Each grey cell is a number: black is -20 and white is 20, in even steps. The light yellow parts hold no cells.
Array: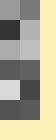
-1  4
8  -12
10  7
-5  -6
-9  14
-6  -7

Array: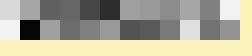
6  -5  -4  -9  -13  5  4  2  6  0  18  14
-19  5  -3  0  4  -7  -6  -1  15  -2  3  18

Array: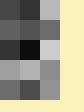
-12  9  -9
-7  -3  -5
-18  12  -12
8  2  5
-8  3  -3

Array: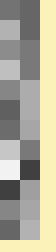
-4  -2
-4  8
-1  2
-1  10
7  1
7  -5
6  -3
-1  11
-10  18
5  -10
6  1
8  -4

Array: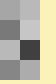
9  6
11  -1
-10  9
7  1

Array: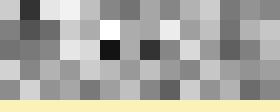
-12  16  18  10  1  -2  6  1  8  12  -1  3  1  12
-7  -3  12  7  20  7  6  17  5  10  -2  8  11  0
-1  1  16  14  -17  7  -12  1  14  4  -5  0  9  -2
1  8  4  12  9  4  10  4  1  11  5  3  5  13
13  3  6  -1  5  10  1  -5  12  3  8  -3  1  2

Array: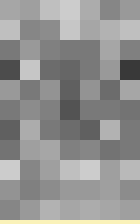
5  10  12  7  1  4  6
1  2  11  6  8  10  10
4  0  -1  -1  6  0  -1
11  -3  -4  -1  4  -11  -8
-1  3  -5  3  -3  6  4
2  0  -7  -1  -1  -2  -1
7  -1  -3  -5  8  -1  -5
5  6  0  1  -2  -1  -2
1  5  10  12  5  9  12
0  2  4  4  5  2  3
4  8  6  7  6  5  1

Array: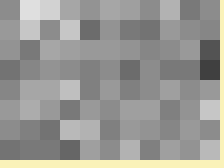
15  13  6  3  6  5  2  8  -1  2  2
11  2  11  -3  3  -1  -2  4  2  1  4
-1  6  5  4  4  3  1  2  4  -7  3
1  3  2  0  2  -3  2  -1  -1  -10  -2
6  6  10  0  4  0  2  5  2  4  1
7  4  -1  4  2  5  5  0  3  11  4
0  -2  9  8  0  4  3  1  4  2  2
-1  -1  -4  5  2  8  0  5  3  9  -2
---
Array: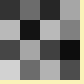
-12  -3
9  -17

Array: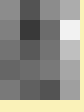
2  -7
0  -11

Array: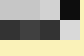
11  11
-12  -10

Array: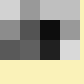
13  4
2  -7

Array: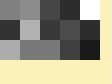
0  2
-12  8

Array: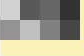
13  -6
3  10
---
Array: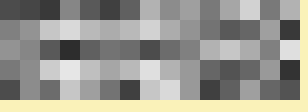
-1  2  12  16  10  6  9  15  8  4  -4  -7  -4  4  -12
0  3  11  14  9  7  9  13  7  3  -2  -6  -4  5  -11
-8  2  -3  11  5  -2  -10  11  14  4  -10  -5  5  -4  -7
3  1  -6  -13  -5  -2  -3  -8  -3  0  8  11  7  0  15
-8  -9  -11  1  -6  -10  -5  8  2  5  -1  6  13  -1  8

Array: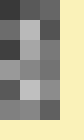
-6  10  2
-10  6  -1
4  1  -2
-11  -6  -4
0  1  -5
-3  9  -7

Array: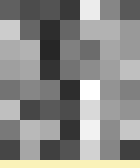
-1  9  7  -12  18  2  11
-2  1  -1  -13  20  3  0
10  -9  -6  -8  14  5  3
-5  -8  -7  -11  17  1  -6
-9  6  -10  -7  13  1  -10
5  6  -12  -2  2  5  10
12  -4  -13  -4  8  8  4
7  8  -14  0  -3  6  4

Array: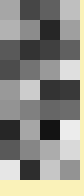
16  -13  11  3
-6  1  7  14
-8  -2  4  15
3  0  -4  -3
6  -9  -5  10
-6  -12  -10  -5
4  12  -12  -11
8  2  -14  5
-14  6  -17  17

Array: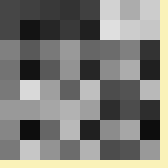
4  4  6  8  5  -13  -8  -13
-1  14  5  -5  10  -8  -7  9
-1  11  3  -3  8  -8  -7  4
0  -6  -1  4  -4  -3  0  -12
1  -18  -4  9  -15  2  6  -18
-2  -17  -6  3  -14  2  7  -15
-9  -10  -11  -12  -10  13  7  12
-9  -17  -14  -11  -15  15  12  11

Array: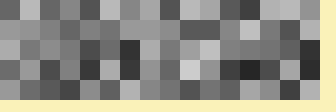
7  -1  2  -1  -8  -3  -12  7  -1  5  10  0  -1  -2  -5  -12
4  3  0  -4  0  -2  4  4  2  -6  -6  1  10  -1  -7  8
-4  9  -4  1  -7  9  1  6  -7  9  6  -6  -10  8  9  3
4  -3  -6  -9  2  -5  8  1  -2  -7  -2  -5  6  2  -10  8
-3  4  -8  0  -11  7  -11  3  -4  12  3  -10  -14  -8  6  -13
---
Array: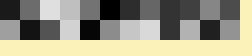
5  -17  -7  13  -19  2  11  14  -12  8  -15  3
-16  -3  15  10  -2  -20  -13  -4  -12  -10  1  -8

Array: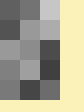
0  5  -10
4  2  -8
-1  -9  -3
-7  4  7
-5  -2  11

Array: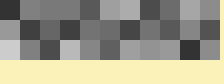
12  0  -8  9  1  -5  5  3  4  -12  2
4  -10  -4  -10  -2  -3  -9  -2  -6  1  -7
-12  0  -1  -1  -6  5  7  -8  -3  6  2

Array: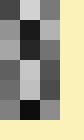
-3  10  -8
-5  11  -7
6  -14  -2
-9  13  -1
0  -18  2
3  -16  8

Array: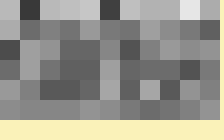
4  0  -6  -6  -4  6  -5  6  -6  3  0
-3  5  -2  -5  -5  5  -4  -3  -3  -7  -1
7  -3  0  -2  4  -1  -2  5  2  -1  -5
2  1  1  1  3  2  -1  -3  -2  0  3
-8  5  3  -4  -4  1  -7  0  4  2  3
9  -11  9  10  11  -10  10  8  8  16  7

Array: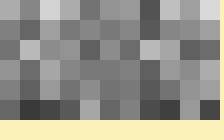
-4  -11  -9  -6  6  -4  0  -8  -10  4  -9
-2  9  2  3  -5  2  -3  9  6  -5  -3
0  -5  4  -2  2  -2  -1  -6  -2  3  5
0  -4  5  -1  1  -1  1  -6  1  2  5
3  -3  6  1  -1  -1  0  -5  4  2  7
7  1  13  7  -2  3  4  -7  10  5  14

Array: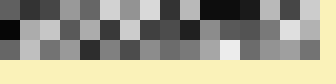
-5  -12  -9  4  -4  13  3  14  -12  9  -18  -18  -16  9  -9  12
-4  10  -2  4  -13  0  -8  2  -3  -1  6  17  -3  3  5  -2
-19  7  11  -6  7  -11  12  -10  -8  -15  2  -6  -7  -1  15  8
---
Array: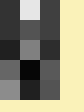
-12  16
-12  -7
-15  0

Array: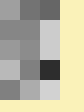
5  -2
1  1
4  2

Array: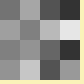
-2  6
5  0
0  3

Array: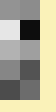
3  2
16  -18
8  5

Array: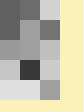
-5  -3
-5  5
4  5

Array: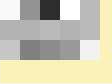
19  3
8  8
11  0
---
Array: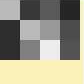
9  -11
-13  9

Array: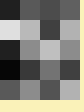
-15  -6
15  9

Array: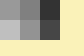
4  0
10  3

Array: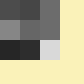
-8  -9
1  -4

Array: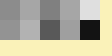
2  6
3  8

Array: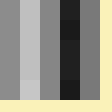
2  10
2  10

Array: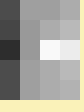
-8  5
-9  4

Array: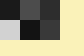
-16  -8
13  -17
